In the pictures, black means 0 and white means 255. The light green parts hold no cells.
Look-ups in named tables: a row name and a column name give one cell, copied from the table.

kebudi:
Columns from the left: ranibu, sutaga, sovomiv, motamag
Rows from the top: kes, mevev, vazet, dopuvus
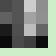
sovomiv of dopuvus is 63
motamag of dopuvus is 12
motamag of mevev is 144
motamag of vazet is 101
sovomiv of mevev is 162
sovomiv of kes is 205
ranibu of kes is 73
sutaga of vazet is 79
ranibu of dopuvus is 11
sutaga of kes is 84
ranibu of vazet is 27
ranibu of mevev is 97

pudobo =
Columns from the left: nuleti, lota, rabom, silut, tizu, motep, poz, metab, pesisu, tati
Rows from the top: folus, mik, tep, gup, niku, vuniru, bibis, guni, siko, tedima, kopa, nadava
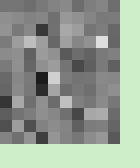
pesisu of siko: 138
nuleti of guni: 102
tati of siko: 119
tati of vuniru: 96
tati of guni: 143
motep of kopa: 132
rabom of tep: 136
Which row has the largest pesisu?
gup

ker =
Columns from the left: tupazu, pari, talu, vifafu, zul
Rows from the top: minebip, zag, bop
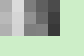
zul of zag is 62
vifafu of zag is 105
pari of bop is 211
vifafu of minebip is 95
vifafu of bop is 129
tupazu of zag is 185
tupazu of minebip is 174
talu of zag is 145
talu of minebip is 125
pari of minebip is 219
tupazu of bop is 176

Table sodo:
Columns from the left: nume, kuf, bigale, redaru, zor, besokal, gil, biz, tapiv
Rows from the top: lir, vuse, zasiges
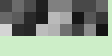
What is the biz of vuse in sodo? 86
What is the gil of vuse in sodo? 22
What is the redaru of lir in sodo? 32
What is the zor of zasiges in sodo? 178
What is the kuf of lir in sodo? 107
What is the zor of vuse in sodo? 186
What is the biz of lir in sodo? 72
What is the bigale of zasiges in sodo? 39
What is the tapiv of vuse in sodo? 55
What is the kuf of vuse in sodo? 91
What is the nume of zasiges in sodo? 212
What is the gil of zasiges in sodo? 63
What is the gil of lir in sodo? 72
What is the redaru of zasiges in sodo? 188
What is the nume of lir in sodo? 68
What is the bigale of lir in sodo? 76

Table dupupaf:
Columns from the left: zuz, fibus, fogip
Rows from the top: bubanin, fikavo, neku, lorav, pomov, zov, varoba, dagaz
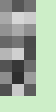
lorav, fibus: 116
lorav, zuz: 103
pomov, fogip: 76
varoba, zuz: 141
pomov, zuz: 182
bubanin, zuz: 130
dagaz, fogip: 92

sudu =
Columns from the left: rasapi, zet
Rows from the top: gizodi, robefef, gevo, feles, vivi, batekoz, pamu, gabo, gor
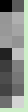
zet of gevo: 164
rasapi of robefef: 150
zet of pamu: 119
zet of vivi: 192
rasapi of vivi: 33
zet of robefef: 175
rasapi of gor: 110
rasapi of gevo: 152
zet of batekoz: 128
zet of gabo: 104
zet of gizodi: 90
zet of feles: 147
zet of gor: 212
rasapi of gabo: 67
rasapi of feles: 158
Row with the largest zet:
gor

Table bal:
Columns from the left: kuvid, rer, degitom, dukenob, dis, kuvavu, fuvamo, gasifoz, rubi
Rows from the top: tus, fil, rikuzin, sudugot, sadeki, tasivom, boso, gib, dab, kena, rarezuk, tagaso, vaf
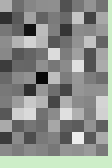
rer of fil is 89
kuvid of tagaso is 59
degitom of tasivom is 102
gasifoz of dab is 134
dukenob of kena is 113
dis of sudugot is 87
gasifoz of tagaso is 88

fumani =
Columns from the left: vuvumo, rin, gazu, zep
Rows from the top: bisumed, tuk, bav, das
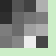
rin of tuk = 103
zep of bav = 173
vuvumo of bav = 125
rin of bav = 107
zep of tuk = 125
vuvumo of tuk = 46
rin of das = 134
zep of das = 69
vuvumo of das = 117
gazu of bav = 160
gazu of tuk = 116
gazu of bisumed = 66
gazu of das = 237
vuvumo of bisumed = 39
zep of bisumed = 175
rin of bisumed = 84
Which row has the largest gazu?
das

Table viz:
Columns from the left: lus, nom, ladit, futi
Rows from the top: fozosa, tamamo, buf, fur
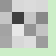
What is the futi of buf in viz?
195
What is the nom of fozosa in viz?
216
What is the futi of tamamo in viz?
136
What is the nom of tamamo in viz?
63
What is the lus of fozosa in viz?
148
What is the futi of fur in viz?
156
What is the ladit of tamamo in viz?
197
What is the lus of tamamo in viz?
197
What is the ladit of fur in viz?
221
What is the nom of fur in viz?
215
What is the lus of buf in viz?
163
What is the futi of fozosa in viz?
216
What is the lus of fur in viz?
167
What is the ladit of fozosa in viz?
219
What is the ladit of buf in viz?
148
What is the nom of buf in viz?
231
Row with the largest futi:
fozosa

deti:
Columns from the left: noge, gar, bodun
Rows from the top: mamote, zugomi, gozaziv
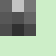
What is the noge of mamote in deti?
99
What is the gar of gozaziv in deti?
48
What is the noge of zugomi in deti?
87
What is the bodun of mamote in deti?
119
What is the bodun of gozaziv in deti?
71
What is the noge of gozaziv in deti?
76
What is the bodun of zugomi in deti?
101
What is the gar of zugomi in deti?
80
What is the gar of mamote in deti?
195
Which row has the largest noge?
mamote

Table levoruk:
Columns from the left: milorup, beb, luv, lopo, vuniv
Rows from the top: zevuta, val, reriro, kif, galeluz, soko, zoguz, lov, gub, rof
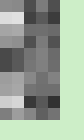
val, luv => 66
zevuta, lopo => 124
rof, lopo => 96
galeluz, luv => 115
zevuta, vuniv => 79
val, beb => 224
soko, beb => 89

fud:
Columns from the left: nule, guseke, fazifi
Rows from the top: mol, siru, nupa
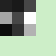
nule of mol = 33
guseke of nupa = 49
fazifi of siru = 254
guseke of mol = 25
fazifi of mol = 70
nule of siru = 166
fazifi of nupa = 178
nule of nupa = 13
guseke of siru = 71
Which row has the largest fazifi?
siru

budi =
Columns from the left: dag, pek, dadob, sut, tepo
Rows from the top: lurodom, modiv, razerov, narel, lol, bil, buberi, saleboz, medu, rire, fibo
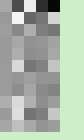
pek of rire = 222
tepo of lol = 167
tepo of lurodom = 7
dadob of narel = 145
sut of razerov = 127
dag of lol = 154
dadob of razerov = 174
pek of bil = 216
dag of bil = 155
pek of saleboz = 141
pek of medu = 217
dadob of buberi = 159
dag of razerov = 157
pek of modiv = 244
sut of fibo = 147

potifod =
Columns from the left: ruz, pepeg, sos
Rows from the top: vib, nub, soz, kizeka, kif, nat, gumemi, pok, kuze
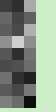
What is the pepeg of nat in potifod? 81
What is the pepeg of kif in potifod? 46
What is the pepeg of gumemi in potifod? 49
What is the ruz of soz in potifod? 93
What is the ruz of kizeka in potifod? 144
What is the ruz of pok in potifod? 90
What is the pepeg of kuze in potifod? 107
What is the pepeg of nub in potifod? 69
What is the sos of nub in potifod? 96
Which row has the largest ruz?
kizeka

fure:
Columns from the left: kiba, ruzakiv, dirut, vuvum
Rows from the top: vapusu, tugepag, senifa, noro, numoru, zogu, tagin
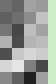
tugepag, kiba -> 97
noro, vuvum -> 187
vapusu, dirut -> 162
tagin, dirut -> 33
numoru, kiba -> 79
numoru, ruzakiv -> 199
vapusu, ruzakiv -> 100

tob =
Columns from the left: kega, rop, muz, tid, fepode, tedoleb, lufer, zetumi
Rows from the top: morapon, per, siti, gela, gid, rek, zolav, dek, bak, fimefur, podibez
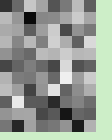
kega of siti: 170
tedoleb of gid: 204
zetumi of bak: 109
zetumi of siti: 121
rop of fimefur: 165
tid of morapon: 164
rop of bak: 233
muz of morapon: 199
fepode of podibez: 119
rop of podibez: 39
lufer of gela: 96
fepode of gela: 208
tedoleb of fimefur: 21
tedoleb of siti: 73
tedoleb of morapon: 121

